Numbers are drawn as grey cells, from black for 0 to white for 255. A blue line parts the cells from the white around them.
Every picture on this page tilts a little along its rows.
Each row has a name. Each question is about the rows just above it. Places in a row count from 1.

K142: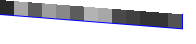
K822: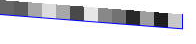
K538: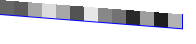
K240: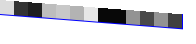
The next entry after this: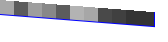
[83]
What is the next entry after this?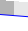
[8]
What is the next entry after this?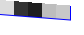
[179]
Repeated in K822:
[167]
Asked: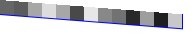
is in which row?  K822
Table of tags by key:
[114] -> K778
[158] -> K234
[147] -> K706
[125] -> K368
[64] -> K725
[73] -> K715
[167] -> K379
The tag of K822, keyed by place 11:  K234
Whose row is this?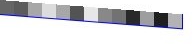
K538

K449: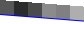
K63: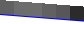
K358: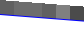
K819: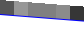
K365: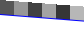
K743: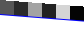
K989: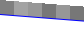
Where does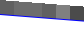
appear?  K358
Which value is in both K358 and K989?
[128]
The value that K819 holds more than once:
[128]

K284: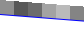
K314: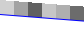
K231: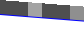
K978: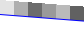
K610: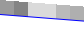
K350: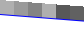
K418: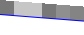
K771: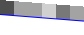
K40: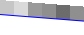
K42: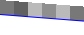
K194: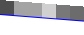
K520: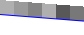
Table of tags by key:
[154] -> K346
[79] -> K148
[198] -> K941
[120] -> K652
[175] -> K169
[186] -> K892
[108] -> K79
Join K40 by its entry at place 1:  K941
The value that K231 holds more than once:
[79]
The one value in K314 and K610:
[175]
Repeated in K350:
[175]
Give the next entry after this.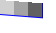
[198]
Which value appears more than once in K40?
[143]

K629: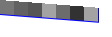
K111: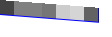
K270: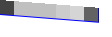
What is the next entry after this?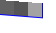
[108]
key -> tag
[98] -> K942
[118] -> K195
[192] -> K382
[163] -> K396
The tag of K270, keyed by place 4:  K382
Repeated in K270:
[192]
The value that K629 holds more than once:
[163]

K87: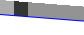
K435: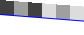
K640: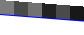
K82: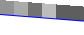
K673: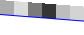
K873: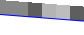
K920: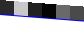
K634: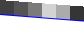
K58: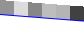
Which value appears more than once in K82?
[94]
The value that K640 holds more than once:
[74]
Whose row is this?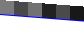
K640
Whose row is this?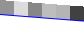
K58
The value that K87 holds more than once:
[147]

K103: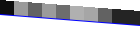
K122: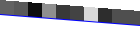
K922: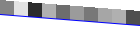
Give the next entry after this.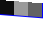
[155]
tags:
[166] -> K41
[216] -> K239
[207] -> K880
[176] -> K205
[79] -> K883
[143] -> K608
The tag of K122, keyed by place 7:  K239
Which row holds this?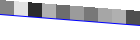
K922
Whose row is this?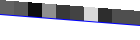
K122
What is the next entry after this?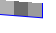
[120]
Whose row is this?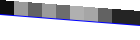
K103

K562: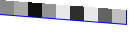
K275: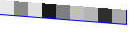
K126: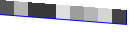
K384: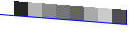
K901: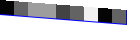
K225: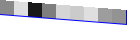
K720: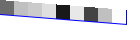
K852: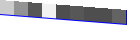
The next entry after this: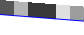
[181]
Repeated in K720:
[192]
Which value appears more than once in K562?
[232]
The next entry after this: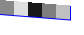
[181]
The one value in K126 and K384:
[181]

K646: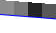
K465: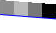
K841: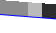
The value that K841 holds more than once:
[141]
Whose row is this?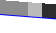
K841
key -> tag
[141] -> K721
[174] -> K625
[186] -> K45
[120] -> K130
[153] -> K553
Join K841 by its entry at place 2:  K721
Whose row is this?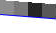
K646

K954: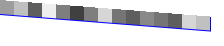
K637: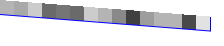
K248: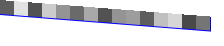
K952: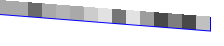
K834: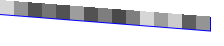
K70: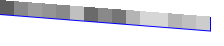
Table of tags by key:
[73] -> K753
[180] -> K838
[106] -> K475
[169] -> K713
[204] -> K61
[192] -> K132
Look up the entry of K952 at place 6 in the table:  K713
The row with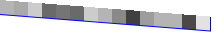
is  K637
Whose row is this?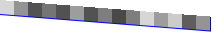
K834

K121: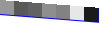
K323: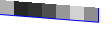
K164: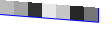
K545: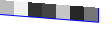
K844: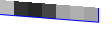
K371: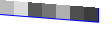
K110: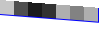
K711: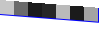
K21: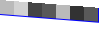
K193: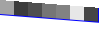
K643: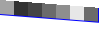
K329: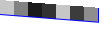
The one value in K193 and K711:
[163]
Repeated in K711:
[27]
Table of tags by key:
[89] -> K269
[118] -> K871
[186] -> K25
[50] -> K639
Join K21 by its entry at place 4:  K269
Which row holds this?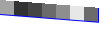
K643

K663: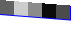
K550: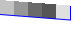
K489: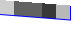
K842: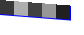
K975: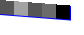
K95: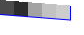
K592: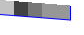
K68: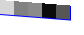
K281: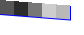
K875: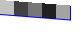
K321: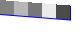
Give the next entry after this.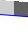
[98]
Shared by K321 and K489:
[184]

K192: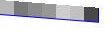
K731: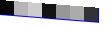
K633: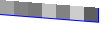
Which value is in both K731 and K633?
[205]
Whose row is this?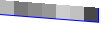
K192
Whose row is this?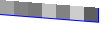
K633
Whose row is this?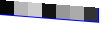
K731

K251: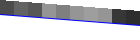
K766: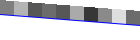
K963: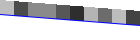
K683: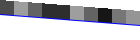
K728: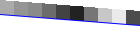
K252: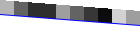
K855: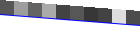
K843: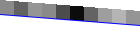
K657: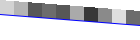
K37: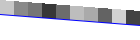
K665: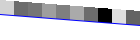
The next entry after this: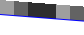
[22]
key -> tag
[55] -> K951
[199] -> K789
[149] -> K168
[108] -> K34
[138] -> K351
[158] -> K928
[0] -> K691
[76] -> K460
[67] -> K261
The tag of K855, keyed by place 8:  K261

